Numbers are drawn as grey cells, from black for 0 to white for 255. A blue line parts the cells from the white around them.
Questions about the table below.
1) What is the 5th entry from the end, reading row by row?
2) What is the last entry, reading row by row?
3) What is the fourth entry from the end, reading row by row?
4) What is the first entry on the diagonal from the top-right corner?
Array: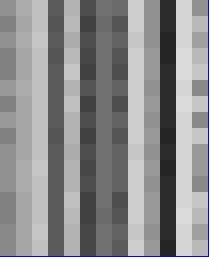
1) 206
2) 185
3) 153
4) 145

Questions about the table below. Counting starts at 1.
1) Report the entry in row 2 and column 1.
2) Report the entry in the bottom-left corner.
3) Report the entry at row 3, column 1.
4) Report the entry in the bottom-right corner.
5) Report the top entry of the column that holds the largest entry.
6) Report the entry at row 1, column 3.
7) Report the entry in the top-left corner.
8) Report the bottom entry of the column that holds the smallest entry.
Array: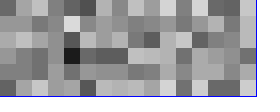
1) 151
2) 99
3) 171
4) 205
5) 99
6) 192
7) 105
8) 165

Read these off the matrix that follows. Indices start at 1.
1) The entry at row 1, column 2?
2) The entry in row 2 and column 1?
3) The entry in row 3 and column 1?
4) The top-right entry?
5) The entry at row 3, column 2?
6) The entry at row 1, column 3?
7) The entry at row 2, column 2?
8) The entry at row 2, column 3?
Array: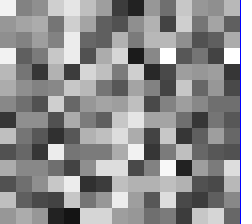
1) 130
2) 151
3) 143
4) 184
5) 130
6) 143
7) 164
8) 172

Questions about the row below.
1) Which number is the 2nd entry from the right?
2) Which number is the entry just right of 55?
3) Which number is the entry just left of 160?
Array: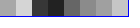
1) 160
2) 34
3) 139

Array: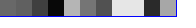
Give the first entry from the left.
104
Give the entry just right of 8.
181
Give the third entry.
63

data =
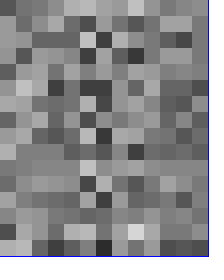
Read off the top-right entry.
141
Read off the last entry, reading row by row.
78
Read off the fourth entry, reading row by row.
141
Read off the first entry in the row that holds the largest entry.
78
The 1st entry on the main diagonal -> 86
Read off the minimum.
44
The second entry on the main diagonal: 108
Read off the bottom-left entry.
176
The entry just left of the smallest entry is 127
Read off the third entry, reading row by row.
121
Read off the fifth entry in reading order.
176
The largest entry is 214
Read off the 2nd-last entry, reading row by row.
86
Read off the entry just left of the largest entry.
162
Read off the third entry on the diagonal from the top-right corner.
94
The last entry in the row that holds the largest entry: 141

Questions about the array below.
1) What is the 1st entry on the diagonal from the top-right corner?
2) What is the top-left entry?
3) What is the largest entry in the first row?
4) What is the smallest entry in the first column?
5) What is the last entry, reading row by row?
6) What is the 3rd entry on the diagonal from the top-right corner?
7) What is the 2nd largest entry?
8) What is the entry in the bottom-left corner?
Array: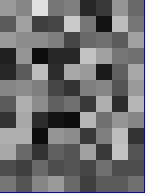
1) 104
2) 154
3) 224
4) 32
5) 111
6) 111
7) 202
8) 118

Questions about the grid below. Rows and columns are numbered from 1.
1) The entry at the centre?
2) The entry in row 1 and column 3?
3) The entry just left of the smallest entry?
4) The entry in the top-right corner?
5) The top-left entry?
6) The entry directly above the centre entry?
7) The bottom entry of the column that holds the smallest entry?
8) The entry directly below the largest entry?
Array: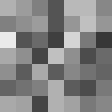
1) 192
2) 128
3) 121
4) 135
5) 177
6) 63
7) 135
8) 169
